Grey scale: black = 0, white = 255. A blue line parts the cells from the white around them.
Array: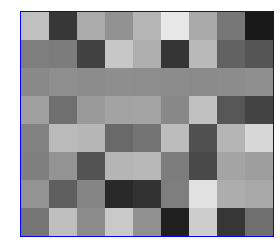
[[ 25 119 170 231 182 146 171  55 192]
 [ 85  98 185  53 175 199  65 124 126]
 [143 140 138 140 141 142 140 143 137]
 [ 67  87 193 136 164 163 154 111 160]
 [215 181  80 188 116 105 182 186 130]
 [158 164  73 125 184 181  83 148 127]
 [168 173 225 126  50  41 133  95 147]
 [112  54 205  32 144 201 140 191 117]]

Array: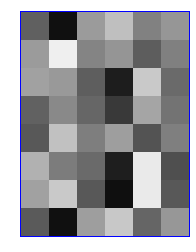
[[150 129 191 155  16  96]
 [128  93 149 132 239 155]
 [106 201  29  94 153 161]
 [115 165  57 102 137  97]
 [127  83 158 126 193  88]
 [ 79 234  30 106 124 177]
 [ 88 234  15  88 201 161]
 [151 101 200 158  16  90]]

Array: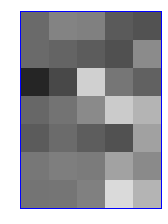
[[ 82  90 128 131 106]
 [139  80  92 100 106]
 [ 97 118 208  72  37]
 [180 203 138 115 103]
 [161  81  93 107  91]
 [138 162 123 126 119]
 [180 218 128 117 116]]

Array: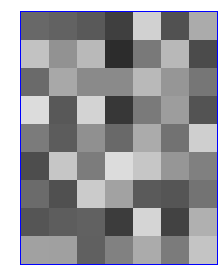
[[171  81 209  63  89  98 104]
 [ 75 184 121  44 185 146 194]
 [118 150 185 138 138 168 106]
 [ 83 157 122  55 211  88 220]
 [207 114 171 105 144  92 123]
 [128 150 198 220 124 198  77]
 [115  85  90 162 203  80 107]
 [176  66 213  60  97  93  85]
 [196 123 171 129  96 160 161]]

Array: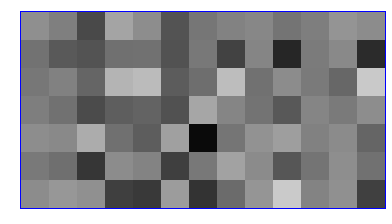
[[140 148 126 116 135 130 118  83 141 164  73 127 143]
 [ 43 137 123  38 133  66 120  82 113 112  83  89 114]
 [201 103 122 140 113 189 110  92 187 180 101 129 119]
 [141 122 133  88 115 133 166  81  99  94  75 113 126]
 [101 139 129 158 146 117  10 160  93 112 172 137 141]
 [113 142 116  86 139 162 120  63 131 140  54 111 121]
 [ 64 144 131 202 149 107  51 156  57  63 144 151 140]]

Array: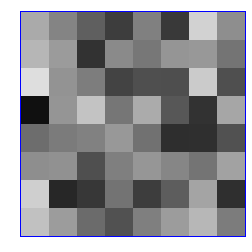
[[142 210  57 128  61  95 132 170]
 [116 152 149 119 138  50 155 182]
 [ 79 203  78  79  67 125 147 222]
 [166  50  87 171 118 195 149  16]
 [ 81  47  46 113 152 129 123 109]
 [162 116 134 150 127  79 145 142]
 [ 47 164  93  61 115  55  39 207]
 [124 183 156 127  81 107 156 193]]

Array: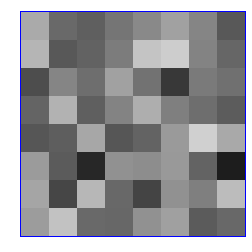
[[ 88 133 161 137 117  95 105 170]
 [102 131 205 196 124  98  88 181]
 [112 122  56 114 161 110 133  77]
 [ 92 110 127 174 131  95 178 100]
 [169 208 154  99  86 167  94  86]
 [ 29  99 153 141 145  39  91 155]
 [188 127 145  68 104 183  70 165]
 [104  91 160 145 103 105 194 156]]
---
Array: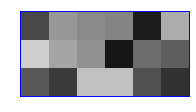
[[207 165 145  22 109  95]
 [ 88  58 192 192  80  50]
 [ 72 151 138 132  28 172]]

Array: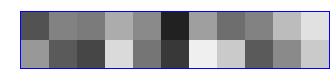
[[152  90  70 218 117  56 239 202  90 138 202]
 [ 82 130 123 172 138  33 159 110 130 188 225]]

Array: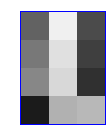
[[135 216  48]
 [120 224  63]
 [ 98 240  75]
 [ 27 177 184]]

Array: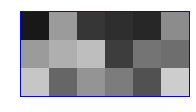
[[198 102 148 124  81 205]
 [155 175 190  61 116 110]
 [ 24 155  54  46  39 140]]

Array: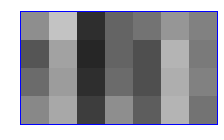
[[142 195  46 100 115 150 129]
 [136 168  61 142  93 180 115]
 [107 156  46 107  79 174 129]
 [ 85 162  38 100  79 180 122]]

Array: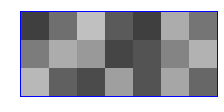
[[184  96  75 159  83 166 103]
 [124 172 153  69  83 132 178]
 [ 63 111 192  90  63 172 117]]
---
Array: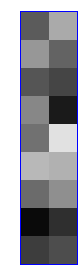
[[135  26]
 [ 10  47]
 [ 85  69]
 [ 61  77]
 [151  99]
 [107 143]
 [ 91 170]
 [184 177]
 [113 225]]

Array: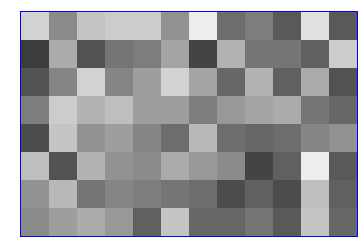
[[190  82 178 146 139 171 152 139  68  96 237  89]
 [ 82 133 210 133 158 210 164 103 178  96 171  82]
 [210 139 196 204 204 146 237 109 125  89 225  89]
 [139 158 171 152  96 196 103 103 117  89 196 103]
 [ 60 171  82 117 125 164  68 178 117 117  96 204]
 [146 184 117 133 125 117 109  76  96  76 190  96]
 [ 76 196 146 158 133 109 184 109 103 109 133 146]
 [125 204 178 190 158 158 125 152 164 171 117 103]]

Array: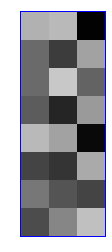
[[ 92  37 154]
 [ 68  52 170]
 [106  60 162]
 [119  84  68]
 [ 76 134 192]
 [185 162   9]
 [177 185   2]
 [106 200  99]]

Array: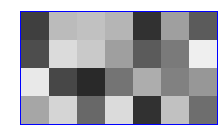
[[233  71  41 116 173 129 151]
 [ 63 187 193 181  49 159  91]
 [166 213 104 219  49 193 110]
 [ 77 219 201 159  91 122 239]]

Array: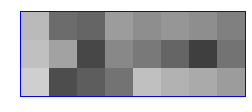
[[207  77  93 115 192 178 170 156]
 [186 108 101 156 142 150 142 128]
 [192 162  71 136 121 101  63 115]]

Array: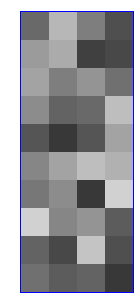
[[ 85  56  85 163]
 [ 99  72 196  79]
 [112  92  99  56]
 [140  99 105 190]
 [163 126 148 112]
 [209 134 148  92]
 [119 140  56 209]
 [134 163 190 177]
 [155 171  64  72]
 [105 183 126  79]]

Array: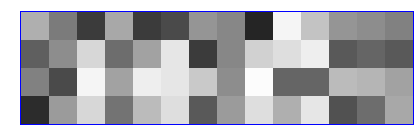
[[129  74 245 162 238 230 201 141 252 101 101 187 181 162]
 [175 123  59 168  59  74 149 135  37 245 195 149 141 129]
 [ 95 141 215 109 162 230  59 135 209 222 238  89 101  89]
 [ 44 155 215 115 187 222  89 155 222 175 230  81 109 168]]
